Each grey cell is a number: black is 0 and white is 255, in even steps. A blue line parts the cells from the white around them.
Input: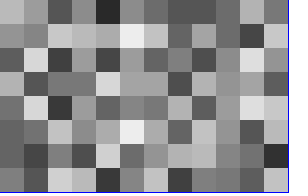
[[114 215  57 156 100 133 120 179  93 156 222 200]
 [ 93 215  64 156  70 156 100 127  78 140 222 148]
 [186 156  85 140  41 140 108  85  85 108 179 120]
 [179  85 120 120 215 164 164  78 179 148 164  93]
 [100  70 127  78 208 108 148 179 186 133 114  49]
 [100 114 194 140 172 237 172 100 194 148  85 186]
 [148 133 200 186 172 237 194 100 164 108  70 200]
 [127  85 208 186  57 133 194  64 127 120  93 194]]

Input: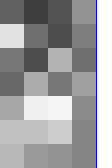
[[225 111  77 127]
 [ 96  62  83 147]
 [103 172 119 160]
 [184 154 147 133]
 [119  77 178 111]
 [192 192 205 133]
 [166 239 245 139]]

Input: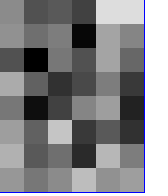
[[171  97  49  73 125  57]
 [119  14  65 133 158  34]
 [139  81  89  65 221 221]
 [177  89 111  42 183 125]
 [ 81   0 119  81 164 103]
 [145 111 125   7 164 133]
 [151 119 139 189 145 158]
 [158  97 197  57  89  49]]

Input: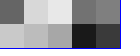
[[201 188 167  25  58]
 [101 216 232 114 127]]

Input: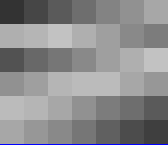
[[ 51  70  90 110 131 145 167]
 [ 82 104 118 137 159 175 194]
 [167 151 137 118  96  76  63]
 [187 181 167 145 124 110  90]
 [145 159 181 187 187 167 151]
 [175 181 194 175 159 137 124]]

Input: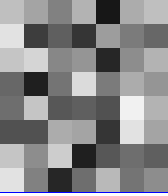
[[226 129  38 110 185 116 141]
 [110 197  87  95  81 241 179]
 [226  61  95  53 157 123 103]
 [103  31 116 219 123 172 149]
 [191 164 129 179  23 172 191]
 [197 213 135 149  38 141 179]
 [ 81  81 172 164  53 226 164]
 [197 141 205  31  87 110  95]]
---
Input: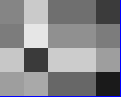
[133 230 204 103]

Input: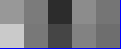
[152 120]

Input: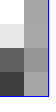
[255 167]

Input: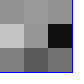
[145 150 114]

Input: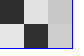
[47 49]

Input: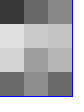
[ 57 201 182]

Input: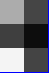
[172  13]

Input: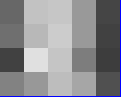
[103 184 197 166]
